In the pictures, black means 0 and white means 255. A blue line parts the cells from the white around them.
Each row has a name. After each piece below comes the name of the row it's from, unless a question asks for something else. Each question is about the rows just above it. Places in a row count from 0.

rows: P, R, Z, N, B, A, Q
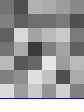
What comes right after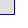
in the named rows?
[194]
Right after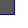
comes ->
[103]
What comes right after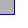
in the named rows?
[171]
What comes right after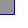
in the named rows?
[209]

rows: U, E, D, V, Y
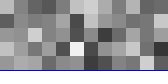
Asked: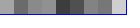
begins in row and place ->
Y, 2
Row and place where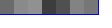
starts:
Y, 3
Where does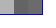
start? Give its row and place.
U, 9
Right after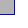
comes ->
[100]

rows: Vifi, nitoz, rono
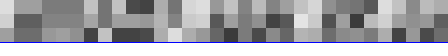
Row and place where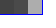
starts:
rono, 9
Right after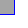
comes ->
[116]

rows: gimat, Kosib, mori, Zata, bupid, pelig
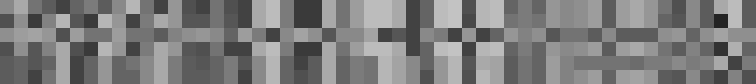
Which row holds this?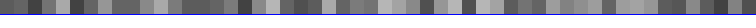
pelig
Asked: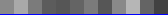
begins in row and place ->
bupid, 10
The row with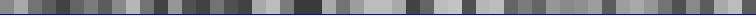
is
gimat
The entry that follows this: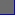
[123]
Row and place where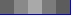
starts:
pelig, 9
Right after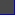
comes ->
[182]
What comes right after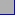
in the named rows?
[100]

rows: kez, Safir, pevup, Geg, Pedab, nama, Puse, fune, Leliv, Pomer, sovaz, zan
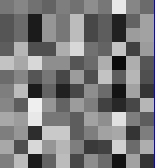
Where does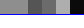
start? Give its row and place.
Pedab, 3
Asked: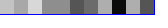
Pedab
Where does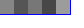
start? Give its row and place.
nama, 1
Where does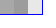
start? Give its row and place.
Leliv, 0

